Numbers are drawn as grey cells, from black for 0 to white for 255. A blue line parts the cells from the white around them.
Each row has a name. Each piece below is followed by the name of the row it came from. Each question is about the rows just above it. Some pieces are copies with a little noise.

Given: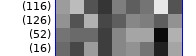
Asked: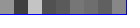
(126)
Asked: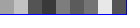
(116)
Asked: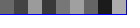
(16)

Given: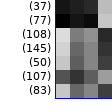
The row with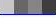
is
(83)
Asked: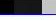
(77)
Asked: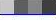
(50)
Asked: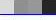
(108)
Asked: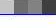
(83)
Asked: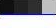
(37)
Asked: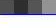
(107)

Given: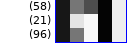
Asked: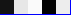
(21)
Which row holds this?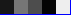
(58)
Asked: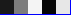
(96)

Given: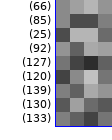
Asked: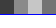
(120)
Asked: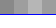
(66)
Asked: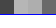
(25)
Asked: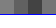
(133)

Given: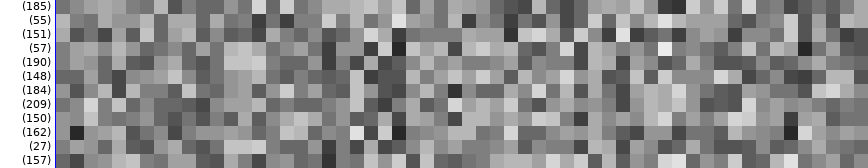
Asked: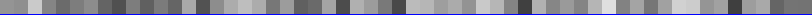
(150)
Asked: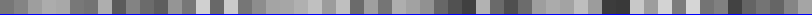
(185)
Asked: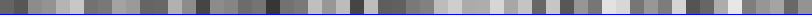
(157)
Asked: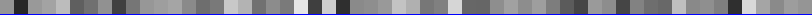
(162)
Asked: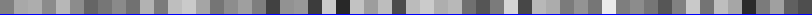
(57)

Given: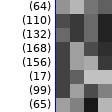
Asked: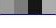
(65)
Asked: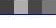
(99)
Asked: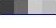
(17)
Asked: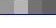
(64)

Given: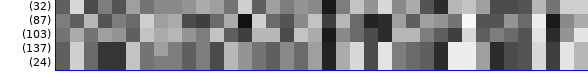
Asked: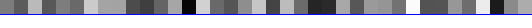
(87)
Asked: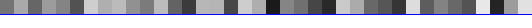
(103)
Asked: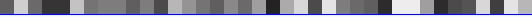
(24)
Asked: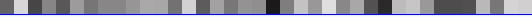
(32)

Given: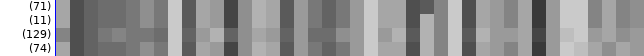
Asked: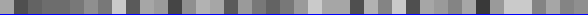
(11)
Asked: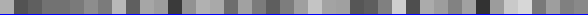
(71)

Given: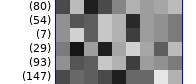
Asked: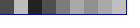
(80)
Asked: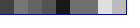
(147)
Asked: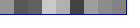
(93)
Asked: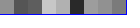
(54)

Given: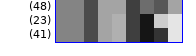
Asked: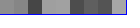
(48)
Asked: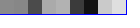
(23)

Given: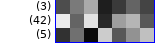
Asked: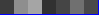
(3)

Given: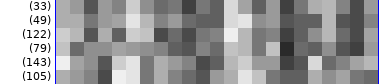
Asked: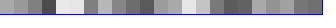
(105)
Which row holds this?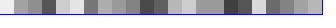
(143)
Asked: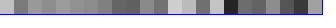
(79)
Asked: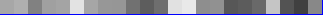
(49)

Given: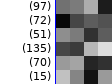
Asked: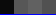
(72)
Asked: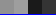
(70)
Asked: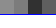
(51)

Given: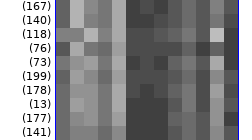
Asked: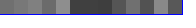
(141)
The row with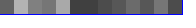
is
(140)
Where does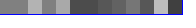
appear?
(118)
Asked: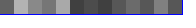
(167)
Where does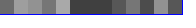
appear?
(13)

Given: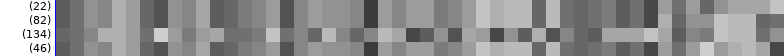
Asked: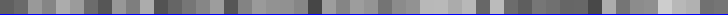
(82)
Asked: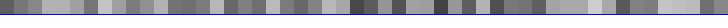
(134)
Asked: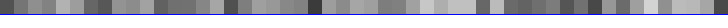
(46)

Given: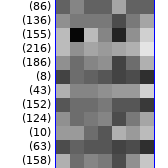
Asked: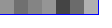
(186)
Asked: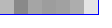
(216)
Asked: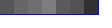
(152)

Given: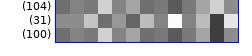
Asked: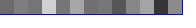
(100)

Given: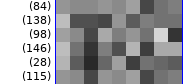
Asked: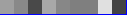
(98)
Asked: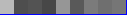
(138)
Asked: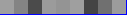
(115)
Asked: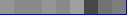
(84)

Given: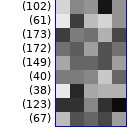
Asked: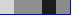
(102)
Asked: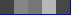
(173)
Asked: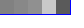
(40)

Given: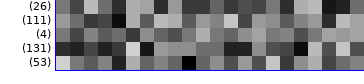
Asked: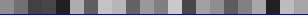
(111)
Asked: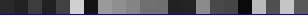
(131)
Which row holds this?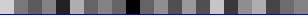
(53)

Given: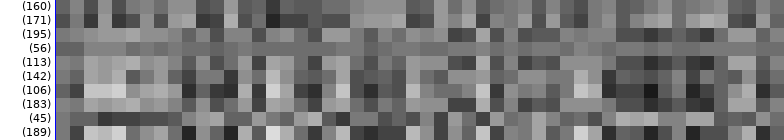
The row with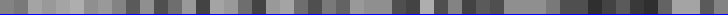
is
(113)
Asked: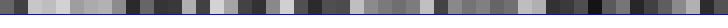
(106)
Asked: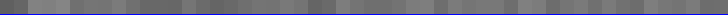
(56)
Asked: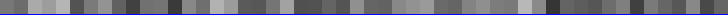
(142)
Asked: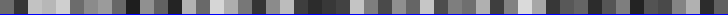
(189)
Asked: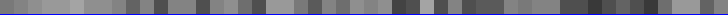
(195)

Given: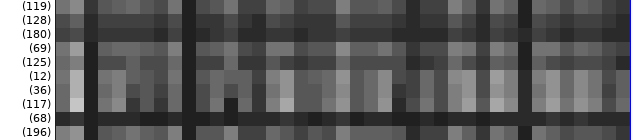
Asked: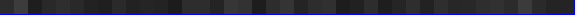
(68)
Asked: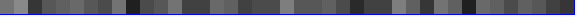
(119)

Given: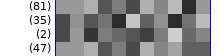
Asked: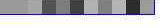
(81)
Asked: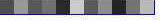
(35)
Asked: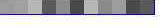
(47)

